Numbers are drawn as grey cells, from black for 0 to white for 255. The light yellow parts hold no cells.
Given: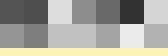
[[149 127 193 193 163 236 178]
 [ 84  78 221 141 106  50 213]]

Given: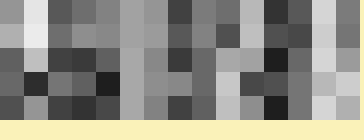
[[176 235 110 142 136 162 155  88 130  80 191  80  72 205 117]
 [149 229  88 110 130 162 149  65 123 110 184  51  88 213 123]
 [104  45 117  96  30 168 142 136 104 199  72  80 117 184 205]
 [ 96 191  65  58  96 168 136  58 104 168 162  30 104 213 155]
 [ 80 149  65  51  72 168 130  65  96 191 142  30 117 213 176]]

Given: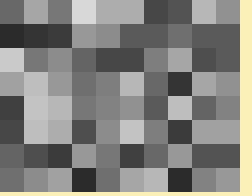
[[202 119 139  99  72  72 125 166  78  91]
 [160 189 152 112 125 182 105  51 166 145]
 [112 139 160  43 112 166 182  43 131 152]
 [105 166 119 215 174 174  72  84 182 145]
 [ 99  78  59 152 119  65 105 152  84  84]
 [ 72 189 174  78 139 195 125  59 160 160]
 [ 65 195 182 119 131 145  91 189  99 131]
 [ 43  51  59 152 139  91  91 112  91  91]]

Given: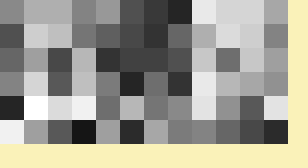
[[241 159  88  21 159  43 167 123 131 102  72  43]
 [137 175 175 131 152  80  57  37 233 213 213 167]
 [131 213  88 191 123  37 110  51 233 183 167 145]
 [102 159  72 183  51  65  65  80 199 110 199 159]
 [ 80 206 191 117  95  72  51 102 175 219 206 131]
 [ 37 255 219 241 110 183 117 137 227 145  88 227]]

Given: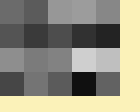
[[142 122 129 206 191]
 [107  92 150 156 135]
 [ 84  58  77  50  36]
 [ 70 115  92  16  99]]

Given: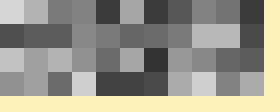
[[214 179 122 130  59 165  59  86 130 114  59]
 [193 159 179 144 108 165  52 152 136 101  93]
 [144 159 108 207  67  67  73 172 207 130 172]
 [ 80  93  93 136 122 101 108 122 185 185  73]]

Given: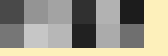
[[119 197 184  35 171 111]
 [ 74 148 164  48 178  29]]

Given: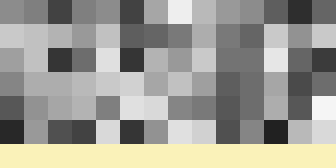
[[201 193 179 153 193  94 101 121 173 121 101 201 146 201]
 [159 193  53 109 224  53 179 153 201 115 115 230 101  59]
 [140 127  66 127 140  66 166 238 185 153 140  94  46 101]
 [133 173 173 185 201 209 166 193 159  94 109 166  74 109]
 [ 87 146 166 179 127 224 217 133 121  87 109 173  87 245]
 [ 40 153  80  66 217  53 146 224 209  80 133  33 185 217]]

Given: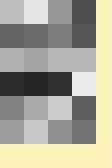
[[190 229 151  77]
 [176 163 183 183]
 [157 198 144 115]
 [130 170 204  93]
 [101 107 123  85]
 [ 42  36  49 236]]
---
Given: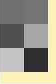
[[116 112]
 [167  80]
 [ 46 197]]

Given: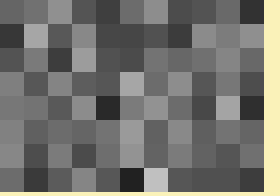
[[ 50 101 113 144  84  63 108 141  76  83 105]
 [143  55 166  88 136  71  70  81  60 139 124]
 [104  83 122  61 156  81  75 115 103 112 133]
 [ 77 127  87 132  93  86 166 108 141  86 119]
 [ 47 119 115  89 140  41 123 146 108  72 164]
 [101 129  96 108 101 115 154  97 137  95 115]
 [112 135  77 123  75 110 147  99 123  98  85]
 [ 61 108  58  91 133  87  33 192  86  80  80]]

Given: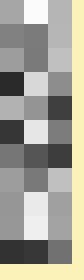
[[181 166 251]
 [182 129 123]
 [192 157 122]
 [141  42 216]
 [ 63 178 148]
 [124  54 230]
 [ 61 118  85]
 [192 157 121]
 [160 150 234]
 [163 151 239]
 [113  50  55]]

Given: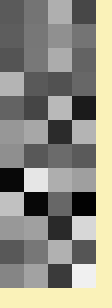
[[ 71  90 116 175]
 [116  93 119 144]
 [ 99  84 120 172]
 [103 180  89  81]
 [ 27  99  69 185]
 [180 151 167  43]
 [ 90 143  88 107]
 [159   8 230 174]
 [  2 193   7 103]
 [215 152 160  41]
 [ 85  88 119 177]
 [240 133 162  58]]

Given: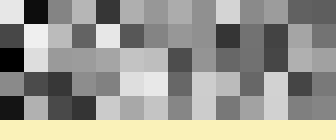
[[ 94 231  13 132 182  54 175 151 172 144 212 138 156  97]
 [115  71 239 187  99 231  87 132 151 144  53 114  67 165]
 [161   0 221 154 156 165 195 190  77 148 103 113  70 176]
 [121 138  75  55 141 129 222 232 103 205 187 103 210  69]
 [133  20 177  73  52 203 168 196 134 204 120 162 209 127]]

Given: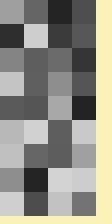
[[ 78 159 101  36]
 [ 87  46 206  59]
 [ 53 132  94 107]
 [ 85 196  95 142]
 [ 35  90  85 168]
 [201 184 209  94]
 [160 192 102  93]
 [205 142  36 211]
 [115 207  77 194]]

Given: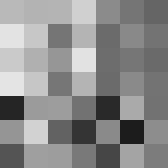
[[101 185 179 180 208 139 117]
 [115 227 199 117 180 107 137]
 [106 202 176 150 226 109 118]
 [115 228 198 118 180 107 138]
 [114  37 155 157 114  41 170]
 [141 149 210  98  52 138  28]
 [124  84 159 157 121  70 164]]
